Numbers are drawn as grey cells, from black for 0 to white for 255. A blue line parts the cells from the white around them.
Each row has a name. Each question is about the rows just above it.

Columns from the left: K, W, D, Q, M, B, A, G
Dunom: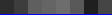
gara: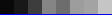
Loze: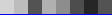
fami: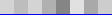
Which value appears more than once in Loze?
[83]
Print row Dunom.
[ 45  61  95 101 109  89  31  69]
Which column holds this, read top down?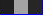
A
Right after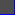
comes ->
[38]
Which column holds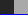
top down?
A

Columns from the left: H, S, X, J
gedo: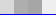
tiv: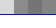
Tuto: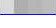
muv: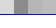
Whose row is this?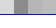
muv
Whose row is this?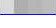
Tuto
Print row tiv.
[217 139 117 132]

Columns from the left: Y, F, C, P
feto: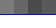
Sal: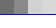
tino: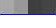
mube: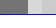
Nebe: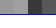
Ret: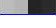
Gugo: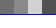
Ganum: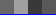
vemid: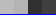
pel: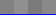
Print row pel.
[130 144 123 137]
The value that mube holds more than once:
[116]
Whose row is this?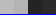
Ret

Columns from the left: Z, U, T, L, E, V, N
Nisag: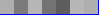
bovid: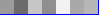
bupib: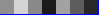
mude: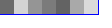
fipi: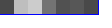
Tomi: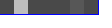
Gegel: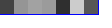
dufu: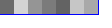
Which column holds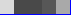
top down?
N
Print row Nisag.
[175 123 183 115  93 183 175]
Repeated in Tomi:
[73]
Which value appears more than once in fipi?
[73]
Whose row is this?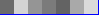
mude

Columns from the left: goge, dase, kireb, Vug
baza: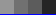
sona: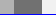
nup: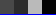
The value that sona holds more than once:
[113]
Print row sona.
[178 113 113 241]
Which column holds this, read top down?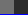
dase
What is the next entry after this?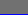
[241]

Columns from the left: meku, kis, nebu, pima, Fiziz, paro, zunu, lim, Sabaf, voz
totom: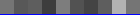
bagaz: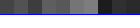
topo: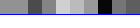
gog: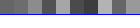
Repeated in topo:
[146]
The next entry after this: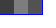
[68]
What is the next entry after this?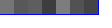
[94]
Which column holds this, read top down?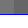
Sabaf

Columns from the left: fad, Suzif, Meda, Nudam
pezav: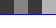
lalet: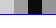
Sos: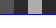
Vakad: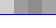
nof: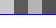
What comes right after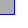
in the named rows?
[42]
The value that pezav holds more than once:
[57]
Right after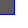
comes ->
[180]
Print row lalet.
[208 157  10 149]
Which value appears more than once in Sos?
[42]
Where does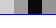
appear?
lalet

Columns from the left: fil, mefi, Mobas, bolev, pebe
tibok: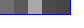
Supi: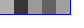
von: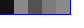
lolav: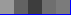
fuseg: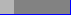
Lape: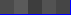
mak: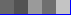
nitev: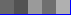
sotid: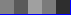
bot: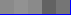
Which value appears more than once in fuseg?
[130]
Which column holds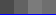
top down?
bolev
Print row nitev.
[104  82 154 111 176]

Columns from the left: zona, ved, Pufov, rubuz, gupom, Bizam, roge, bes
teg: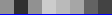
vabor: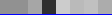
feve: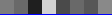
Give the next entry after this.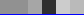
[192]
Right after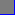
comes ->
[105]

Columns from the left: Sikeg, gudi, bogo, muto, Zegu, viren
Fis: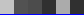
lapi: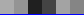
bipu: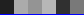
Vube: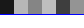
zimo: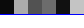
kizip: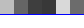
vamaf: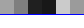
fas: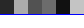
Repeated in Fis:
[48]
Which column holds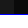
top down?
Sikeg
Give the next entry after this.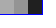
[68]
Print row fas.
[ 40 171  82 108  17 196]

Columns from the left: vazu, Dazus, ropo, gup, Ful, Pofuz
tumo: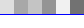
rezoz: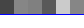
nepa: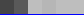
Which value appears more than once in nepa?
[190]
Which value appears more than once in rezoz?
[134]
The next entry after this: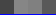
[203]
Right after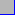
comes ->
[190]

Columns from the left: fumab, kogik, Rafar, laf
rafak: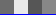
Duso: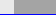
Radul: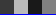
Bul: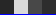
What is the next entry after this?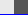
[135]
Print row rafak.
[108 233  86 135]
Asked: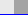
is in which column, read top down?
kogik
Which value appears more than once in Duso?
[164]

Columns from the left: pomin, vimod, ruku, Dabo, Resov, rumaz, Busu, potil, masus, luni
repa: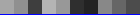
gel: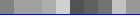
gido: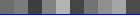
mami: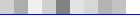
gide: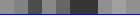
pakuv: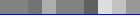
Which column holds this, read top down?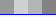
Resov
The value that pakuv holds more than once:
[130]
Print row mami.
[208 173 240 208 130 227 215 180 194 254]
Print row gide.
[144 130  76 136 102  54  54 144 160 144]
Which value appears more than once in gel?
[160]
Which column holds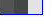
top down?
rumaz
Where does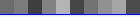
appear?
gido

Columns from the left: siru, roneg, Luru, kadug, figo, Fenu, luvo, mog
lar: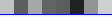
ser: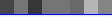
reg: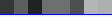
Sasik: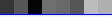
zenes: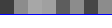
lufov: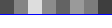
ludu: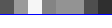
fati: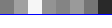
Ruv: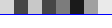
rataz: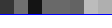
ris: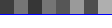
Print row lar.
[194  93 167  99  93  33 147 207]
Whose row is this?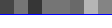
ser

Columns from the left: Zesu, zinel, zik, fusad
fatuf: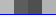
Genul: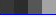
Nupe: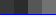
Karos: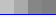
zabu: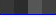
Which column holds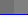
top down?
fusad
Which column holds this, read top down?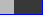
Zesu
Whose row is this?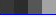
Genul

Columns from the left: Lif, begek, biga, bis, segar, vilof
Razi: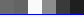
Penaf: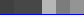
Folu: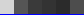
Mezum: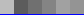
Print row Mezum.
[189  92 112 132 161 148]
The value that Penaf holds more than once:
[71]
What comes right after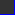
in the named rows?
[43]
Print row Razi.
[106 100 250 140  58  31]
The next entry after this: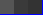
[43]
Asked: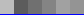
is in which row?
Mezum

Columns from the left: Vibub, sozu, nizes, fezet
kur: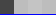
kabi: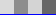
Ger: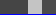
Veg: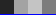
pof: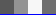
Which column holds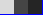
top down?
Vibub
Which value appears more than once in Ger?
[69]
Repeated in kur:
[189]
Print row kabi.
[218 141 212 103]

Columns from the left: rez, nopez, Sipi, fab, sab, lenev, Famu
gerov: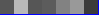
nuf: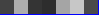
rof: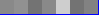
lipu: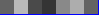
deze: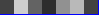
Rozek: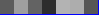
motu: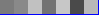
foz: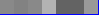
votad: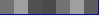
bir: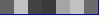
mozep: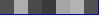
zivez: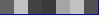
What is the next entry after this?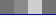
[130]
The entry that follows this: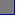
[137]
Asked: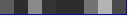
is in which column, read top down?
fab

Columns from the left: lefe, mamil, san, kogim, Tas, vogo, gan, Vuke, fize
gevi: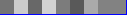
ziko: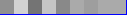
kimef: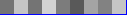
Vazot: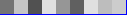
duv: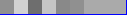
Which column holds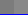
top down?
Tas
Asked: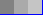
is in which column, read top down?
fize
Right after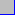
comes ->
[204]
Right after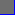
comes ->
[197]
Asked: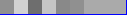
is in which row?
duv
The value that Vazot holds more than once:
[224]
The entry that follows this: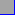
[130]

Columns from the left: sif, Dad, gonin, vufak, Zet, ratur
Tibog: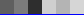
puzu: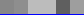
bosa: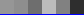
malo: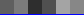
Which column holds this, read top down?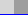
ratur
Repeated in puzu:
[188]

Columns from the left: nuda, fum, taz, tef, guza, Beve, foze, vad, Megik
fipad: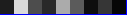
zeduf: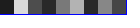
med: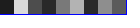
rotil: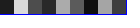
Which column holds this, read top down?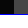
Megik
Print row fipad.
[ 29 218  77  41 171  91  14  54   6]
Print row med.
[ 29 218  77  41 121 179  41 142  91]

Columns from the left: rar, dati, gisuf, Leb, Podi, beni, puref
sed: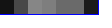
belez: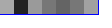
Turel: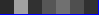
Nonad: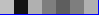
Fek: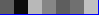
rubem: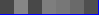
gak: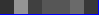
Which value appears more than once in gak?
[86]
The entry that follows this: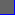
[119]
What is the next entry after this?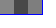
[119]
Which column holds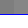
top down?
Leb
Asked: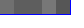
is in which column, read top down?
Podi
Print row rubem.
[ 72 134  72 126 119 106  79]
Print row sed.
[ 19  72 134 126 106 106  27]

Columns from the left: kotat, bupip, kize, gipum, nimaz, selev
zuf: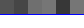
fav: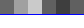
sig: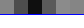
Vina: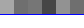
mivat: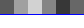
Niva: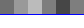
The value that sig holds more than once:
[133]
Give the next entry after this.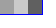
[62]
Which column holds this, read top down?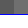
kotat
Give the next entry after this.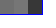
[118]
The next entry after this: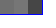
[146]
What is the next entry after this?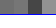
[111]

